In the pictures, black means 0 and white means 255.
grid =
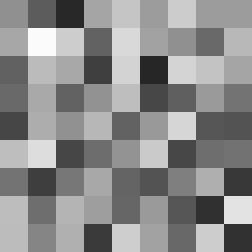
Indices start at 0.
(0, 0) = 144
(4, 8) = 83
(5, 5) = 202
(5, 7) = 110
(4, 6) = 214
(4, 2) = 145
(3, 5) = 71
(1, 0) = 167
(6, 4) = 100
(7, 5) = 154
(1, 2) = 205
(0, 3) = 165
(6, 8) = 56
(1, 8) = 184
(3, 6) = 95
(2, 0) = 97
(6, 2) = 119
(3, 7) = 154
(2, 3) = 63
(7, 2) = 180
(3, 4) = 190
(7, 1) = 110
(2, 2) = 168

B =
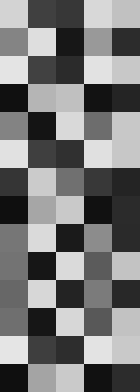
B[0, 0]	211
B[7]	[15, 166, 201, 17, 43]
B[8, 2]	26
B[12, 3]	227
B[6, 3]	56
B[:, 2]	[55, 23, 43, 192, 217, 48, 112, 201, 26, 218, 35, 215, 45, 202]
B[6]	[53, 203, 112, 56, 36]
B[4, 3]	109
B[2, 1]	65
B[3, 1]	181
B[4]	[131, 20, 217, 109, 200]
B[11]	[111, 22, 215, 88, 194]
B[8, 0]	118
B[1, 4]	44
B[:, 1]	[64, 222, 65, 181, 20, 63, 203, 166, 218, 22, 215, 22, 62, 164]
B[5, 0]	225
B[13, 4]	44
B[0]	[211, 64, 55, 216, 193]

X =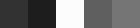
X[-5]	50
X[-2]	95
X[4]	117
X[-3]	252

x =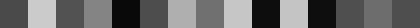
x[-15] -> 74
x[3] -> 132
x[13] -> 109
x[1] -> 203

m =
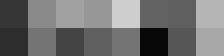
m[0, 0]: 54
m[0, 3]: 151
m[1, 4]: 116
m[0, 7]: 181
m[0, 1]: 138

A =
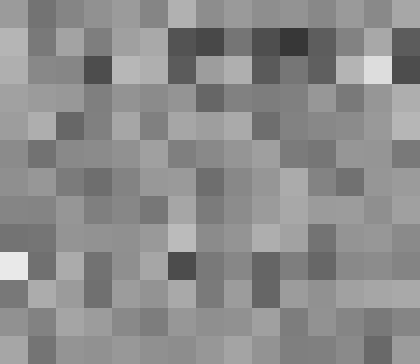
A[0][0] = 155
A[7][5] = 119
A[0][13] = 137
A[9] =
[233, 112, 171, 114, 143, 166, 76, 121, 135, 101, 126, 103, 137, 140, 132]
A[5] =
[139, 114, 137, 139, 145, 160, 127, 137, 149, 159, 123, 118, 150, 149, 121]
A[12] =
[166, 116, 148, 145, 152, 144, 141, 151, 164, 147, 127, 128, 138, 105, 156]
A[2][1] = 136
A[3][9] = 125
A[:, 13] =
[137, 168, 221, 150, 153, 149, 150, 143, 151, 140, 166, 121, 105]
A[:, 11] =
[136, 93, 95, 151, 136, 118, 131, 155, 115, 103, 145, 146, 128]
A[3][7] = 102
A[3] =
[161, 155, 152, 127, 147, 139, 148, 102, 129, 125, 128, 151, 121, 150, 174]
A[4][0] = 157
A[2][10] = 118
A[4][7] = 158
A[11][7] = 143
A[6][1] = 151
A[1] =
[181, 121, 163, 126, 160, 169, 83, 72, 117, 78, 55, 93, 130, 168, 92]
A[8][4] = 144
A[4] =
[157, 174, 103, 128, 166, 128, 166, 158, 170, 110, 130, 136, 139, 153, 182]
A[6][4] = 131
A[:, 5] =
[133, 169, 175, 139, 128, 160, 152, 119, 153, 166, 147, 125, 144]
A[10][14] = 169
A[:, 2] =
[133, 163, 134, 152, 103, 137, 123, 150, 148, 171, 155, 165, 148]
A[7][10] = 168
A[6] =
[143, 151, 123, 110, 131, 152, 154, 110, 136, 150, 171, 131, 113, 150, 155]
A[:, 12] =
[154, 130, 180, 121, 139, 150, 113, 156, 148, 137, 161, 133, 138]

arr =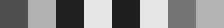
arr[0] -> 80
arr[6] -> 118
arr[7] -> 178

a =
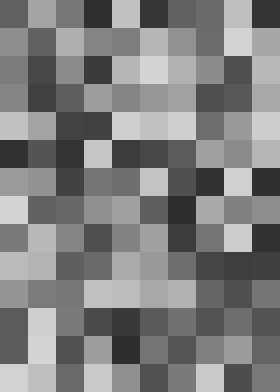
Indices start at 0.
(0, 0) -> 96
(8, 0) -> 122
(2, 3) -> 59
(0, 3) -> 47
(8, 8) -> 204
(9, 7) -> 69
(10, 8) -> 79
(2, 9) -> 184
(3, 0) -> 133
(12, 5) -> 116
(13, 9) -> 121
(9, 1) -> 179
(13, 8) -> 77
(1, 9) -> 167
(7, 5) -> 94
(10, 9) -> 117
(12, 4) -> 46
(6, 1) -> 147
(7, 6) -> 46
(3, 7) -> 78
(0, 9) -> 52
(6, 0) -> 155
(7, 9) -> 141
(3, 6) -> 161
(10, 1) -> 123
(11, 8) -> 110
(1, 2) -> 175
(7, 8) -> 129
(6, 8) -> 208
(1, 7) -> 107
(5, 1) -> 84
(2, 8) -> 79
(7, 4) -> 160
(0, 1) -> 164
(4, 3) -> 65
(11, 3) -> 74
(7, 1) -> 97

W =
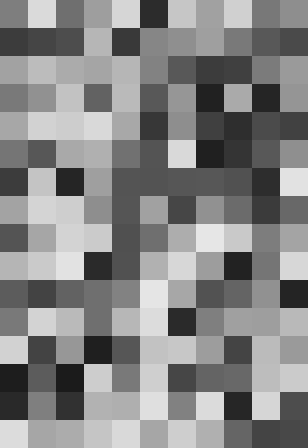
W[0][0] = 126
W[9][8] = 34
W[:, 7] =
[161, 159, 60, 33, 64, 32, 87, 145, 230, 157, 82, 127, 157, 100, 219, 176]
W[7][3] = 142
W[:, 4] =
[214, 57, 182, 186, 168, 113, 84, 85, 80, 81, 130, 183, 86, 121, 175, 217]
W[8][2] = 211
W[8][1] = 166
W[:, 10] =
[142, 74, 154, 149, 65, 143, 226, 104, 164, 215, 36, 185, 154, 203, 77, 72]
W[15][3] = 197
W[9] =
[181, 202, 226, 42, 81, 177, 215, 157, 34, 117, 215]
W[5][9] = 88
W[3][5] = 88
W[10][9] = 145
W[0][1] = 218
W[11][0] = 121
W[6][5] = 83
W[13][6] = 70
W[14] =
[41, 127, 49, 178, 175, 223, 129, 219, 38, 214, 77]
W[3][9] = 37
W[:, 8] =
[208, 121, 64, 170, 46, 52, 81, 107, 201, 34, 100, 160, 68, 104, 38, 101]
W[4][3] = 217
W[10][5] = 229
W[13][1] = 92
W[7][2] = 206
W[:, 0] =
[126, 60, 162, 121, 167, 117, 60, 163, 84, 181, 92, 121, 210, 29, 41, 220]
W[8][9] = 125
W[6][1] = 196
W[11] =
[121, 211, 186, 111, 183, 220, 42, 127, 160, 158, 185]
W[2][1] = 188
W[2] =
[162, 188, 171, 165, 182, 130, 88, 60, 64, 123, 154]

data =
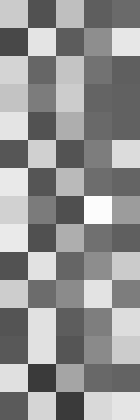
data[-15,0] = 203
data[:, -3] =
[191, 92, 196, 204, 174, 83, 186, 79, 174, 101, 139, 93, 85, 165, 58]
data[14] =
[90, 213, 58, 217, 229]
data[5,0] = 86
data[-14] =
[72, 228, 92, 142, 231]
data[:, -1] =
[106, 231, 95, 97, 97, 220, 100, 156, 95, 203, 125, 221, 204, 99, 229]
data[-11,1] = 82
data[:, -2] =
[94, 142, 114, 100, 105, 125, 109, 252, 112, 141, 227, 126, 138, 104, 217]
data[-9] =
[233, 85, 186, 109, 100]
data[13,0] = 224
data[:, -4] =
[81, 228, 102, 124, 82, 208, 85, 123, 80, 226, 108, 225, 225, 58, 213]
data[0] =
[203, 81, 191, 94, 106]
